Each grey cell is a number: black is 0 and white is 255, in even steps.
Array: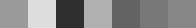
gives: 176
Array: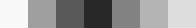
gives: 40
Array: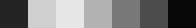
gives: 179
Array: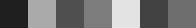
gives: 124
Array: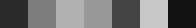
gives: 153
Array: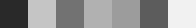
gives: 177
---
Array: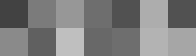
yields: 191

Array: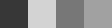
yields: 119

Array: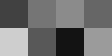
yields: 19

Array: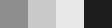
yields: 232

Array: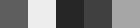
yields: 38

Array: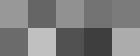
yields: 81
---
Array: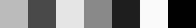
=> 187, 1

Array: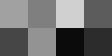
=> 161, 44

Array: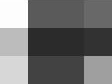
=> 253, 159

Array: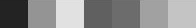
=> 35, 196

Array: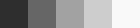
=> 46, 249

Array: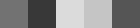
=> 114, 85

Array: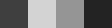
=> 63, 35

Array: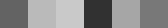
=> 99, 120
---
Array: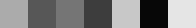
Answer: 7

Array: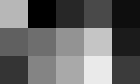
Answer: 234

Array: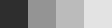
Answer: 187

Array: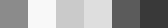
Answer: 91

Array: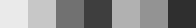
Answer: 147

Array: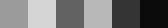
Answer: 52

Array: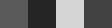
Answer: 213
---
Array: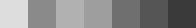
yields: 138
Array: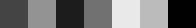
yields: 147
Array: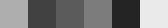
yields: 65
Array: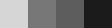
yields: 119
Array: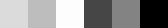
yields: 189
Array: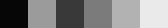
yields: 155
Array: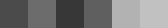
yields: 108
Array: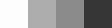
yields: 173
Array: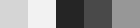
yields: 242
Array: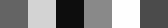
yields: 211
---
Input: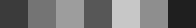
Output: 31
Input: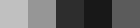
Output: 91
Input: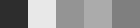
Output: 127
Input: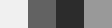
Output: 153
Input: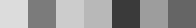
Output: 101
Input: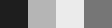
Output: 118
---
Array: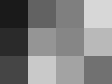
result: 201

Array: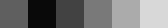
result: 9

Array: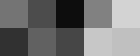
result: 97

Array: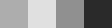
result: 224

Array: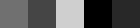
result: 69

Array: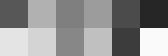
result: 212

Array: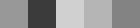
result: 59

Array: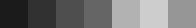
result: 49

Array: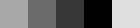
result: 107
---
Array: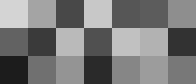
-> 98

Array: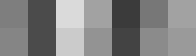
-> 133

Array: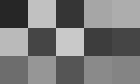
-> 186

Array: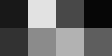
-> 50

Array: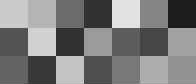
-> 84

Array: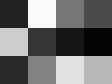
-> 204
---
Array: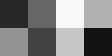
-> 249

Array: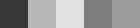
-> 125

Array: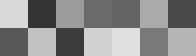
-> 170

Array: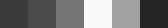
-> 162

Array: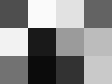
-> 226

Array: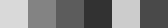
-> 204

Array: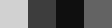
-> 15

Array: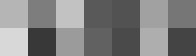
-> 161

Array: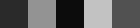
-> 194
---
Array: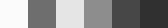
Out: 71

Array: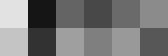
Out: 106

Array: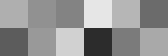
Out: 182

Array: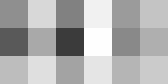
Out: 155

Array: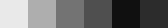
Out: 16

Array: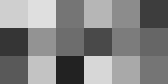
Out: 140
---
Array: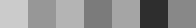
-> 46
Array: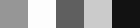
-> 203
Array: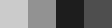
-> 29
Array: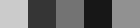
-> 23
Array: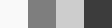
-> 205
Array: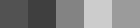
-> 204
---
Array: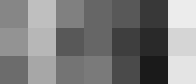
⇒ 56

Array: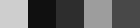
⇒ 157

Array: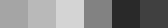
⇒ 41

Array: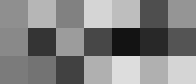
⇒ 78

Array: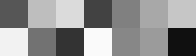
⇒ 168

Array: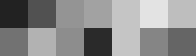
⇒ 227

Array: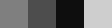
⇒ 14

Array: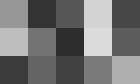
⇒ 211

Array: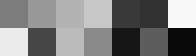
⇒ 50
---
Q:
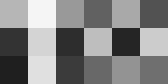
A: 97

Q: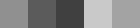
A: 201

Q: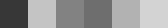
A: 110

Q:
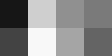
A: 122

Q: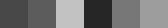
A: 38

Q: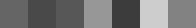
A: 151

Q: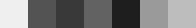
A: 98

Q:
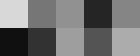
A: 37
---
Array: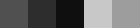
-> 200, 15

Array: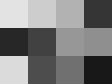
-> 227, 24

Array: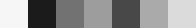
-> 246, 27

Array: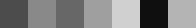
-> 208, 15

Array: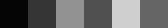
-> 207, 5

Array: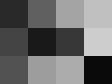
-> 205, 10
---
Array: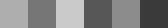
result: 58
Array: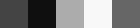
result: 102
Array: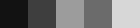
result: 215
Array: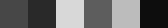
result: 13
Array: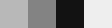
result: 238
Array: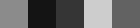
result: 98
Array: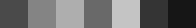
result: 22
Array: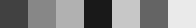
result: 234
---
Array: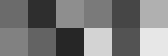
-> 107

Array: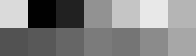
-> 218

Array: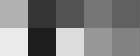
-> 177

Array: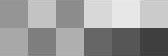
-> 149

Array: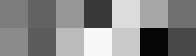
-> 124

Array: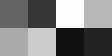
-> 100

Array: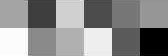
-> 163

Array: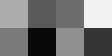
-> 172
